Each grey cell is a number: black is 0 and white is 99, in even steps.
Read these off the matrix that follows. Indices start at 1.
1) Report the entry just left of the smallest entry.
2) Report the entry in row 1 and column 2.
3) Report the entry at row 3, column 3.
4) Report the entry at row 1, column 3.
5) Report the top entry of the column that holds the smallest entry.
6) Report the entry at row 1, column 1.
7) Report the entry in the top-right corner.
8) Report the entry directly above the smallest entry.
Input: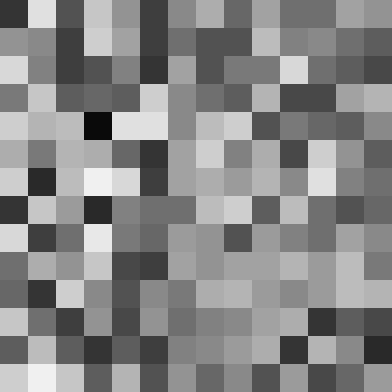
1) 73
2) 87
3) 24
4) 32
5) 77
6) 20
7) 57
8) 40

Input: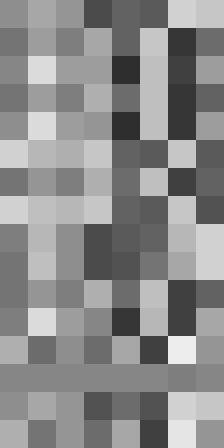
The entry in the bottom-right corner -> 58
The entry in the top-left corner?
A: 55
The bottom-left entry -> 68
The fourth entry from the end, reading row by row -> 65
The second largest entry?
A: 89
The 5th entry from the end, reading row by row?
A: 42
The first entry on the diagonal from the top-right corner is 77
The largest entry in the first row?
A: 81
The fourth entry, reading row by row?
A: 29
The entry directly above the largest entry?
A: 25
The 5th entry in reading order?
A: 38
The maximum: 92
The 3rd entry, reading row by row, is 58
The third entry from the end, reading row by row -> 25
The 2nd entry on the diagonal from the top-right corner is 21
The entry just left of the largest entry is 25
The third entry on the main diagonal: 61

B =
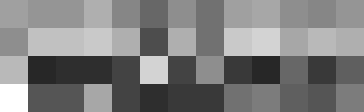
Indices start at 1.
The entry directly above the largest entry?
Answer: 72
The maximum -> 99
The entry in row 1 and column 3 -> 58
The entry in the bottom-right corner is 48
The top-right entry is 58
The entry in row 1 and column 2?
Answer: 58
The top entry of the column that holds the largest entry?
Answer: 62
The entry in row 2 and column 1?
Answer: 55

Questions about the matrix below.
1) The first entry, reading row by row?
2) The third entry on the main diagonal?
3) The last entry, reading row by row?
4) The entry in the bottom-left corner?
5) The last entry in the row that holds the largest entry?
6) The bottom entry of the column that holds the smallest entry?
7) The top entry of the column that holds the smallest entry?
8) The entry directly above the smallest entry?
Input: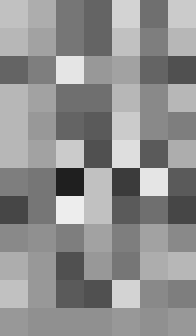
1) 75
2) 89
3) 59
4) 59
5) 27
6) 56
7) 46
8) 79

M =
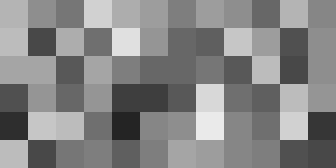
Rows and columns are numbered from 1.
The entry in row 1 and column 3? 46
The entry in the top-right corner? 52
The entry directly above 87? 67
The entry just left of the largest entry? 55
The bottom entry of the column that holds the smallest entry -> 37
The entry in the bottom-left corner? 73
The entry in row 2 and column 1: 73
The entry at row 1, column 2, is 55
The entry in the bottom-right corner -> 28
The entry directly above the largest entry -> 84
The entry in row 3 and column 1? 64
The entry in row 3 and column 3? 34
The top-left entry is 70
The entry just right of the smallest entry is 52
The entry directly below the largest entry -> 61
